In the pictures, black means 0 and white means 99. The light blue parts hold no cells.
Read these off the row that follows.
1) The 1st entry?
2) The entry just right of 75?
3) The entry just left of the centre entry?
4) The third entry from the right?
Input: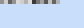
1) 57
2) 39
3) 69
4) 75

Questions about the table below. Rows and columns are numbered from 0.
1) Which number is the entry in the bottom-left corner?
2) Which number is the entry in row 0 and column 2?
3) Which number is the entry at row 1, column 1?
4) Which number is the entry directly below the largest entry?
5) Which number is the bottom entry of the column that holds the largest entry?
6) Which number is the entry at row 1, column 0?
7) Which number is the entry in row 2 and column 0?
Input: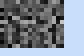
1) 21
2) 33
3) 33
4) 33
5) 9
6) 44
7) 3

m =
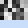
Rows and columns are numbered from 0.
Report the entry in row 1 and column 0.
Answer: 16
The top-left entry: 82
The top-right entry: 64
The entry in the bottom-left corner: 6
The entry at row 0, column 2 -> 87
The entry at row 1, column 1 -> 27
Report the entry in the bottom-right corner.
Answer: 76
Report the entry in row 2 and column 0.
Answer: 11
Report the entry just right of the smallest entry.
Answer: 82
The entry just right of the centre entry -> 48

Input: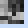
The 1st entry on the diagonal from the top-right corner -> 13
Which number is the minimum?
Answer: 8
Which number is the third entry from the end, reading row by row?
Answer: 30
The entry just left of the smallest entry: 30
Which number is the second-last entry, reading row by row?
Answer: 25
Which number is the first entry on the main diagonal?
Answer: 68
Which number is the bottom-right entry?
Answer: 13
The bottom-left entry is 62

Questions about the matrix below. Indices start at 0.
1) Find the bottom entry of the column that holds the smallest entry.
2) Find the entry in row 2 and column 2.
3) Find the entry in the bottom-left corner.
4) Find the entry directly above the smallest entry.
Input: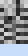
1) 77
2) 77
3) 27
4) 77

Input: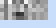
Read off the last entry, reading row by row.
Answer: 66
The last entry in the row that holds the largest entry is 60
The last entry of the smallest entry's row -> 66
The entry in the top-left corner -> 88
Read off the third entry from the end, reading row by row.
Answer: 66
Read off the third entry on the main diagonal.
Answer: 76
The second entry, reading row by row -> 49
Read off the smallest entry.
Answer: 18
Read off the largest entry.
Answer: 98
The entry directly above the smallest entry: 60
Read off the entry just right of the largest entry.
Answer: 44
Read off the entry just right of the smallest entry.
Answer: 23
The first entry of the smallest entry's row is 76
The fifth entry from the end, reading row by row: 71
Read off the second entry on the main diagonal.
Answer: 44

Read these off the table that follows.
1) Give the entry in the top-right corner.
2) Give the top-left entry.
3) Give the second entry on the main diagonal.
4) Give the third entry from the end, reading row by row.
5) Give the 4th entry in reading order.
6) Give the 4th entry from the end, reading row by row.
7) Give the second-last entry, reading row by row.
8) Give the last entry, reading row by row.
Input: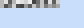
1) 81
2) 71
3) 31
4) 65
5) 71
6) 49
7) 54
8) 65

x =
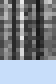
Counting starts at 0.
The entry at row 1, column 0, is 50
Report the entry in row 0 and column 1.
72
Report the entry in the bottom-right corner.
55
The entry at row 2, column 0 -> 33
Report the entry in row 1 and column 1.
61
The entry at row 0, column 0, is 33
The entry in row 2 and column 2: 44
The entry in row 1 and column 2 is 72
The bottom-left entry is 27
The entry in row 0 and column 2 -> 33

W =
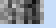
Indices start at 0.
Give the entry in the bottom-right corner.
66
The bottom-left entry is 66
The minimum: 5
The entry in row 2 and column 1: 49
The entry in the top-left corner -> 60
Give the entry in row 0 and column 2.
32
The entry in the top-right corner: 71
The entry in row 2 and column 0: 60
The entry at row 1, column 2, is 27
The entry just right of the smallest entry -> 27
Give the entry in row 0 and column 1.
71
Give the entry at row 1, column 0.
71
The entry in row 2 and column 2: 49
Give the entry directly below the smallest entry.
21

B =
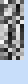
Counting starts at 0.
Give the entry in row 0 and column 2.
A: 23
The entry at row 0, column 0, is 60
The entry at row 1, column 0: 28
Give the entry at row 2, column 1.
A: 70
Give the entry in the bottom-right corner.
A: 85
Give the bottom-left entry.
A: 44
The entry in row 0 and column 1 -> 96
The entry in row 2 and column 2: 85
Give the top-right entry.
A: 34

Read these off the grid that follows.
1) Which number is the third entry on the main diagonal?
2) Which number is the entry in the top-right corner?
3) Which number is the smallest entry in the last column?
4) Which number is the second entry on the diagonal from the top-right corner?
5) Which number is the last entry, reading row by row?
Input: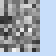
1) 72
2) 45
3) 23
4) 28
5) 45
